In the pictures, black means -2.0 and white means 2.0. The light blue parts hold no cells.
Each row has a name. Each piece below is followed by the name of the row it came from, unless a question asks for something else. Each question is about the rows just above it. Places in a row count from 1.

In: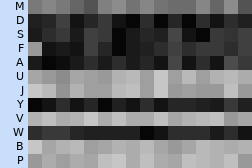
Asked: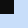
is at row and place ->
A, 3
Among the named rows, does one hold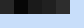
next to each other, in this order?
yes
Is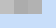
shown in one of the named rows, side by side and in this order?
yes
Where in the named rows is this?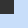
S, 15
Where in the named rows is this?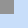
J, 3
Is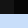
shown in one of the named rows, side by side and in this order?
yes
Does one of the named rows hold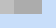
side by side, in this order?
yes

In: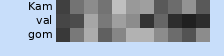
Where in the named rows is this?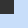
val, 7
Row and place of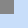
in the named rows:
gom, 5

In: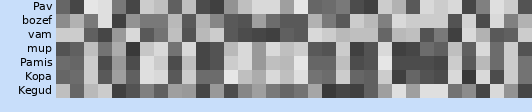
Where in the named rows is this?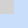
bozef, 30
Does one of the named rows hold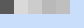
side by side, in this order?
yes
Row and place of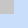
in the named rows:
mup, 7
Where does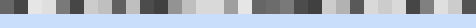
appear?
Pav
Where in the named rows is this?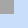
Kegud, 19
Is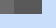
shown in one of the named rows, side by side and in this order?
yes

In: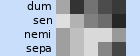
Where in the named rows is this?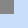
sepa, 4
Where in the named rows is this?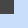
sepa, 5
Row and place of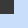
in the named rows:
dum, 5
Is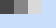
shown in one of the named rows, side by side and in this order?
no

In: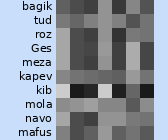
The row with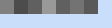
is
mafus
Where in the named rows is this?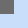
kapev, 3
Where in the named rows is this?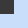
bagik, 5
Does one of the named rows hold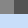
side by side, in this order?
yes

